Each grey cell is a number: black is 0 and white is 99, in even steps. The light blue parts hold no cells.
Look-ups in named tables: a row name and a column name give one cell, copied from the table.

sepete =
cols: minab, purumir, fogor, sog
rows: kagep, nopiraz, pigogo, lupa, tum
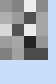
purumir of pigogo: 32
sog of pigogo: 64
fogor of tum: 29
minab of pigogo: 84
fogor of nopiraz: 31
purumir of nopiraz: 60
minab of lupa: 61
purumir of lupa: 65
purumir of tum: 63
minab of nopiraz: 68
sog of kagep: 53
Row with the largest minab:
pigogo

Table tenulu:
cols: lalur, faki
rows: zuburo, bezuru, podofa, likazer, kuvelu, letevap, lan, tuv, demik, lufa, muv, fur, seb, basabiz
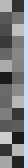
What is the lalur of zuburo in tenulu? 72
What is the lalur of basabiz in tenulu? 65
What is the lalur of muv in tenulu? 34
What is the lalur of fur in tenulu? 80
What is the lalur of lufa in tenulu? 49
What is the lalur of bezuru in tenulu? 34
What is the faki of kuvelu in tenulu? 52
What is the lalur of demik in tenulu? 40
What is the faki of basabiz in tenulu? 14
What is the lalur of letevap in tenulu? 66
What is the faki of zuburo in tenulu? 19
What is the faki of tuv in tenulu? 53
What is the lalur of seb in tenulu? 20
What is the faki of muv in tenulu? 36
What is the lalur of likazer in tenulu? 22
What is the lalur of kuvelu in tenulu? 40
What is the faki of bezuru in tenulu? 45
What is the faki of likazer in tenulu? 47

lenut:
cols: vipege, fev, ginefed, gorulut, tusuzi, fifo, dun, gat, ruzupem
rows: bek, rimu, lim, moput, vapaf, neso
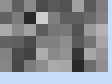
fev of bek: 37
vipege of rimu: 38
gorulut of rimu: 80
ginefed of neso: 48
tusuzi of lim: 46
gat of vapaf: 65
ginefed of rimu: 16
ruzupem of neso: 55
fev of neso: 28
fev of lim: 53
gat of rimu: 41
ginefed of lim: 62
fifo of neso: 65

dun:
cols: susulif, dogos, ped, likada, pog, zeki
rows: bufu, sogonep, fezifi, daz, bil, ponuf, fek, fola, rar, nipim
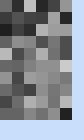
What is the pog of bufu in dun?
26
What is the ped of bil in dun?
45
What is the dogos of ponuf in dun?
39
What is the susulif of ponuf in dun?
40
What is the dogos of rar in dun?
42
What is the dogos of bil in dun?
29
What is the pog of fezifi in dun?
61
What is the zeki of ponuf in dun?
79
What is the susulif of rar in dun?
27
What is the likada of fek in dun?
58
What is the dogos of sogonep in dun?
32
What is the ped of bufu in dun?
74
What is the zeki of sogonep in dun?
15
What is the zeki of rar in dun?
71
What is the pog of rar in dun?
45
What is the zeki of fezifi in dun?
61
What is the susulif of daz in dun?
38
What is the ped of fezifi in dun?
18

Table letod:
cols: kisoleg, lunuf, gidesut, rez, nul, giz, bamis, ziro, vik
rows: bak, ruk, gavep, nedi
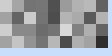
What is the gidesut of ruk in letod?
79
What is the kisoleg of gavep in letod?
80
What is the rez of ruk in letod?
45
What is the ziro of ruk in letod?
35
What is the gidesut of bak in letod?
45
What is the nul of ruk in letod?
30
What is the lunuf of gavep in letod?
53
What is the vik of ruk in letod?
69
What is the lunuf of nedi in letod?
76
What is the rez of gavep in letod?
42
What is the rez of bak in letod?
46
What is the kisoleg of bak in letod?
80
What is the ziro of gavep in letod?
68
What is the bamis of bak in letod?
69
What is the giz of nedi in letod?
29
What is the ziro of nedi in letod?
63
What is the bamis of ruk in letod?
66
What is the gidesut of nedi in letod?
57
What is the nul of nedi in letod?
71
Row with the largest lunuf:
nedi

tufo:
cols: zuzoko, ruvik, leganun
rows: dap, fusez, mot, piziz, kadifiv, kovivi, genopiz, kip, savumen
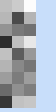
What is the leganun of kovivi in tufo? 46
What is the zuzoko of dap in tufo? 74
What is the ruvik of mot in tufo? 47
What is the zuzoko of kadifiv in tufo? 75
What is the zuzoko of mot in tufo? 57
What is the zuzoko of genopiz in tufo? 61
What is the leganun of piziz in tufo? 90
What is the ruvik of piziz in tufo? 74
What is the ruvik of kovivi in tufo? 53
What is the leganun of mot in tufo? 44
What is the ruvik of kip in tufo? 56
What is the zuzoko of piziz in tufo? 17
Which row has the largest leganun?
dap

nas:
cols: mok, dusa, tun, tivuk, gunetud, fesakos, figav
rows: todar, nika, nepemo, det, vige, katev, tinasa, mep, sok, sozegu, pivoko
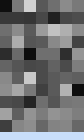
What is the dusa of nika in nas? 22
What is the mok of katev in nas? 39
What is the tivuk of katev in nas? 29
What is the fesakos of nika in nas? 28
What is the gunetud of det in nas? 53
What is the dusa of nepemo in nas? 54
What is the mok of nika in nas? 22
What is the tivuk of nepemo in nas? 60
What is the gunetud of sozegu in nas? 57
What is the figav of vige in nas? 58
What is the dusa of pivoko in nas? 52
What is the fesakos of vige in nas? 18
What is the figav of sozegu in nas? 49
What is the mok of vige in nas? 17
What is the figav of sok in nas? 47
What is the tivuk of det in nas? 35
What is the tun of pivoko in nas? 55
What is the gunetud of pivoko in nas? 51

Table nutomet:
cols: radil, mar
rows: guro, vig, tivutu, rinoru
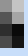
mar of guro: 76
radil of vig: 33
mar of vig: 64
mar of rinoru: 8
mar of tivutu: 4
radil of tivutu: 18
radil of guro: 57
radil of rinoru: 29
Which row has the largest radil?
guro

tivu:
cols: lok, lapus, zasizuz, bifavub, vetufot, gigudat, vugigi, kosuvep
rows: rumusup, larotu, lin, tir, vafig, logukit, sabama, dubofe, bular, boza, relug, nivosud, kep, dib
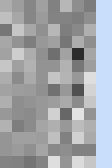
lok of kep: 58
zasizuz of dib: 45
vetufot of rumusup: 50
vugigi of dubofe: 31
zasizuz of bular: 57
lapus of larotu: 65
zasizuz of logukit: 69
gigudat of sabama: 70
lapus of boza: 55
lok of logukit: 77
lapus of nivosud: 62
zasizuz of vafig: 67
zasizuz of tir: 49
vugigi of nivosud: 81
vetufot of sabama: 76
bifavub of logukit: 57
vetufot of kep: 53
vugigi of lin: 53
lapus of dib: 50
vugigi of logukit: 46

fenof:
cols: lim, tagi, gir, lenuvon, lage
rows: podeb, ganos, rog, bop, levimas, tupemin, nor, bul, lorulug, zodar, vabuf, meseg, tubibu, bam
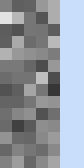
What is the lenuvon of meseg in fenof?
53
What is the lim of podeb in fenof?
50
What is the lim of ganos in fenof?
88
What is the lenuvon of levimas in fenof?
53
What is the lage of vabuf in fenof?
53
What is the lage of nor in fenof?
30
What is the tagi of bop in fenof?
66
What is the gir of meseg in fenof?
40
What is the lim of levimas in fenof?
69
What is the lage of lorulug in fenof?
57
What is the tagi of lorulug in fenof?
39
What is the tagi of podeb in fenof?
37
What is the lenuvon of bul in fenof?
46
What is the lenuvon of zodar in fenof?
32
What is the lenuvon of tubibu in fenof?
42
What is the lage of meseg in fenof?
60
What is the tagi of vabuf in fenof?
25
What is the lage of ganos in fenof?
67

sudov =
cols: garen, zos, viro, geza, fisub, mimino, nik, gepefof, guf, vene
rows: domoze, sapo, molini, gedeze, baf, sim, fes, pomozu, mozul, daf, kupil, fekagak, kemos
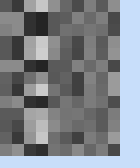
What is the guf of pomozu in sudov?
41
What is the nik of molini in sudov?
42
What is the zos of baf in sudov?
21
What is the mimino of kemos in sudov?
42
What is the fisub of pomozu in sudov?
45
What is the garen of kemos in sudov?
49
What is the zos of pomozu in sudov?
21

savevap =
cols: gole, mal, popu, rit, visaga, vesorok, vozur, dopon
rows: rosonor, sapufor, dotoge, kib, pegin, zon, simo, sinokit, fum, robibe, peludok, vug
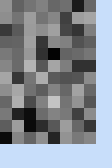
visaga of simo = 35
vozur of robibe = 25
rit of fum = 50
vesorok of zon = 49
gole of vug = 4
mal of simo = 21
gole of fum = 40
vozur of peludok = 40
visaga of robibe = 51
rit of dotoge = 55
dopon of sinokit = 40
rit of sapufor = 45
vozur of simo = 33
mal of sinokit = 65
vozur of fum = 57
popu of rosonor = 45
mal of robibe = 13
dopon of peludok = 21
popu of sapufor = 61

